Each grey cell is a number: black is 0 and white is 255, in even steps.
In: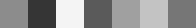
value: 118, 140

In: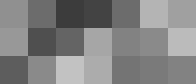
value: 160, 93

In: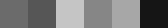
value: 21, 107

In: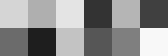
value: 64, 107

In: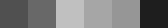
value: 30, 80

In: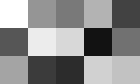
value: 66, 164
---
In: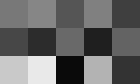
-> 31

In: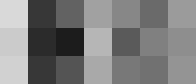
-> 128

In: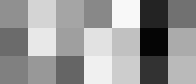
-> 5

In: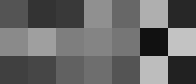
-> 17

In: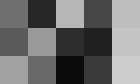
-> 32

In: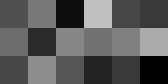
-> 127
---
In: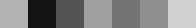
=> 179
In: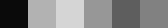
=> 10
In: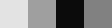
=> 227
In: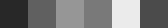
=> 40
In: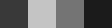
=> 57
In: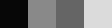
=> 7
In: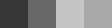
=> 55
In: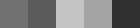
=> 113
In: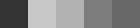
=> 51
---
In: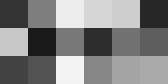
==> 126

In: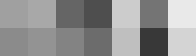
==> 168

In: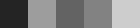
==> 157

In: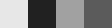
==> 33

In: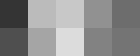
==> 187

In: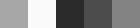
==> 251

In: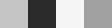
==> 43
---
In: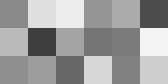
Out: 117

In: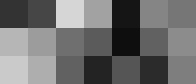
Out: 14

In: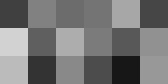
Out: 123

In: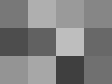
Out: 97

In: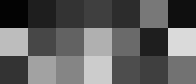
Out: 106

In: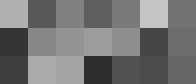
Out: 142

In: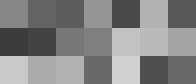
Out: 194

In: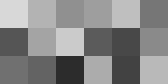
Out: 91
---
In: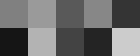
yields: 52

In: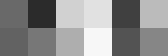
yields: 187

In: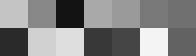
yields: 112

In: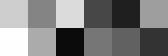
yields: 158

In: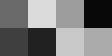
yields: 8

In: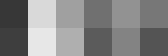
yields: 119

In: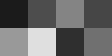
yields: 70

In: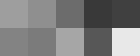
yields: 64

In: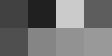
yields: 93

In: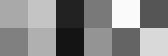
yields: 85
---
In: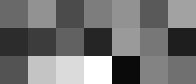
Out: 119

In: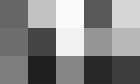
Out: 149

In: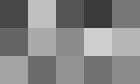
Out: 206

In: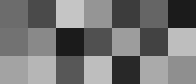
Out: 66

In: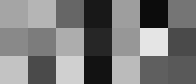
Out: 229

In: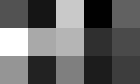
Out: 47
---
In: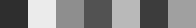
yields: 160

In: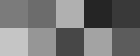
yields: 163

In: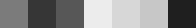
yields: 199

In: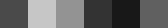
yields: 96

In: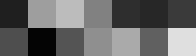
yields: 170

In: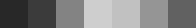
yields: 149
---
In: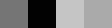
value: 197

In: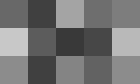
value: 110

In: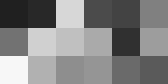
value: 67

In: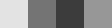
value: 60

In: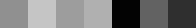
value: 98

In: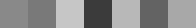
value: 99

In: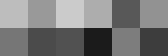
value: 88
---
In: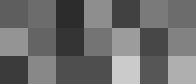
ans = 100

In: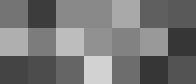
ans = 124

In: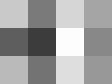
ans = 60

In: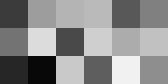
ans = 220

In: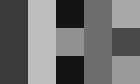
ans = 190

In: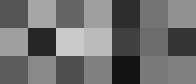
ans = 39

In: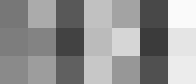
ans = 131

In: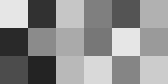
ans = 139
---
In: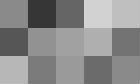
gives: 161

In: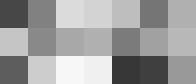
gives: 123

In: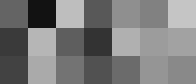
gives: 176

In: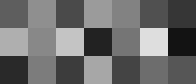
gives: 117

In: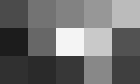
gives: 244

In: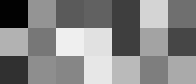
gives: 62
